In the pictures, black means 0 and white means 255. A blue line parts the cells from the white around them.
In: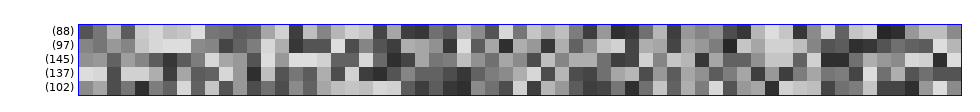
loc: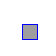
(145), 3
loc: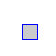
(88), 4
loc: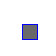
(145), 21

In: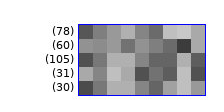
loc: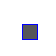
(78), 0
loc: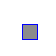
(60), 1
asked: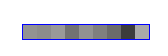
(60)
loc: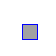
(30), 6
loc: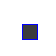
(60), 7

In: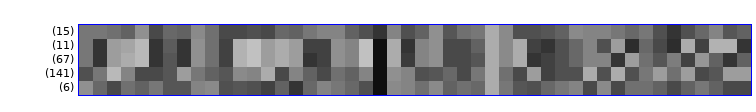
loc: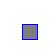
(67), 42
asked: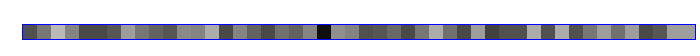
(141)
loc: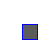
(11), 6
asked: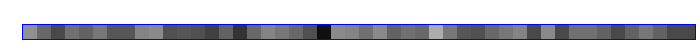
(6)
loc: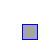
(11), 3
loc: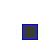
(67), 23
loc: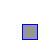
(67), 44

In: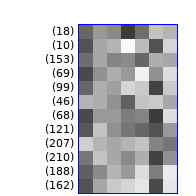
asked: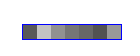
(121)
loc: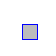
(10), 4
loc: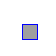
(99), 2
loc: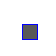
(121), 0
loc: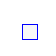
(10), 3
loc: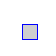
(207), 0

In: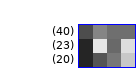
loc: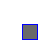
(23), 2
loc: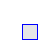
(23), 1
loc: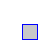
(20), 3
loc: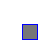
(20), 2
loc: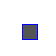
(20), 1
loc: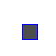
(40), 0
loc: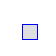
(23), 3

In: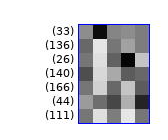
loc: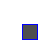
(140), 0
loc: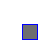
(44), 1
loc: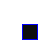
(33), 1
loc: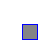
(33), 2
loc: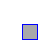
(140), 2
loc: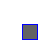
(26), 2

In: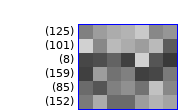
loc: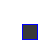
(8), 6
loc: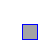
(152), 6

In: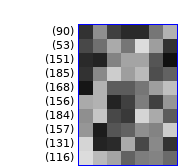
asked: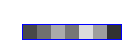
(53)
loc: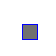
(53), 1
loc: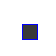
(184), 3
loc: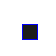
(157), 1

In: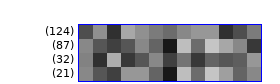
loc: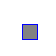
(32), 0
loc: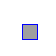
(21), 10

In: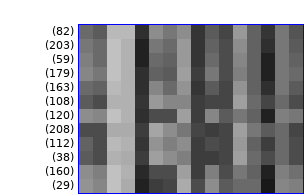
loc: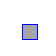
(208), 5
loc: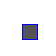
(82), 15
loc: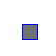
(160), 15
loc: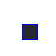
(160), 4

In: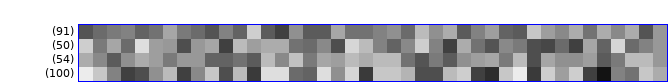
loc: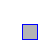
(100), 23
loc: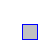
(54), 15
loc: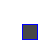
(50), 33

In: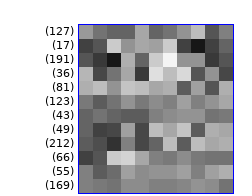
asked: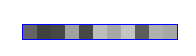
(49)
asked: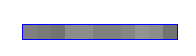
(169)
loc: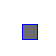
(55), 2
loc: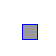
(127), 0
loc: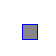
(169), 7
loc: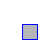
(36), 0
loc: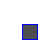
(212), 1

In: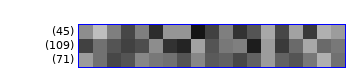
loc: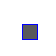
(71), 9
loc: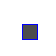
(109), 4

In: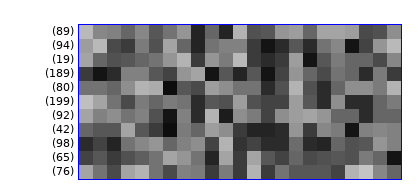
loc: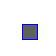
(65), 4
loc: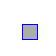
(80), 5
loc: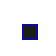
(92), 10
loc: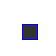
(98), 11
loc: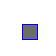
(98), 15

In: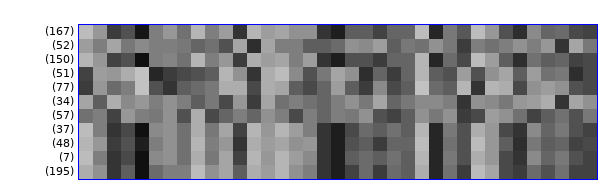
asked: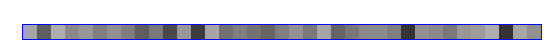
(34)
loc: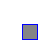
(150), 6
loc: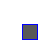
(167), 27
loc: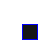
(167), 4

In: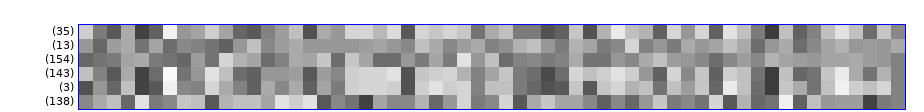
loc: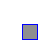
(13), 30
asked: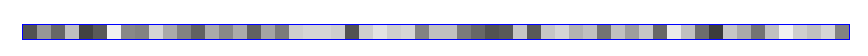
(3)
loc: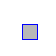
(35), 21
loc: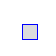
(35), 22
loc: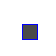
(143), 33

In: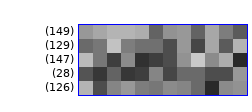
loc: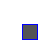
(28), 0
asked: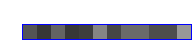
(28)
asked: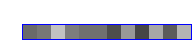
(129)
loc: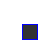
(147), 4

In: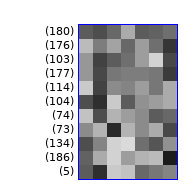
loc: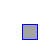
(176), 2
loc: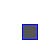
(134), 5

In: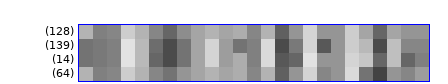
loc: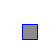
(128), 7
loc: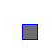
(139), 5

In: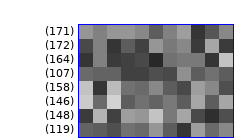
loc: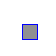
(107), 7
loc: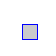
(146), 0
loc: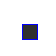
(148), 9
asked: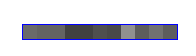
(107)
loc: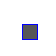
(171), 9

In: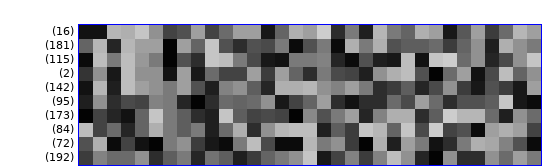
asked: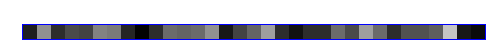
(95)
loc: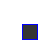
(2), 0
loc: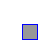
(115), 4
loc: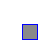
(173), 16
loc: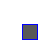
(16), 27
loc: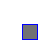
(192), 9
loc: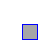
(72), 29

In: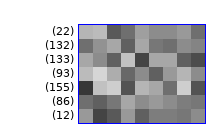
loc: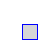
(93), 1
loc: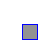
(132), 1
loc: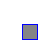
(132), 8
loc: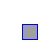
(22), 4
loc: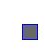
(93), 3
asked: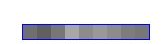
(86)
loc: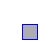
(93), 2

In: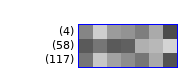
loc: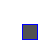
(117), 6
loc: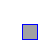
(117), 2
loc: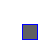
(58), 3
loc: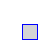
(58), 6
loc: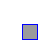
(4), 2
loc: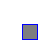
(4), 4

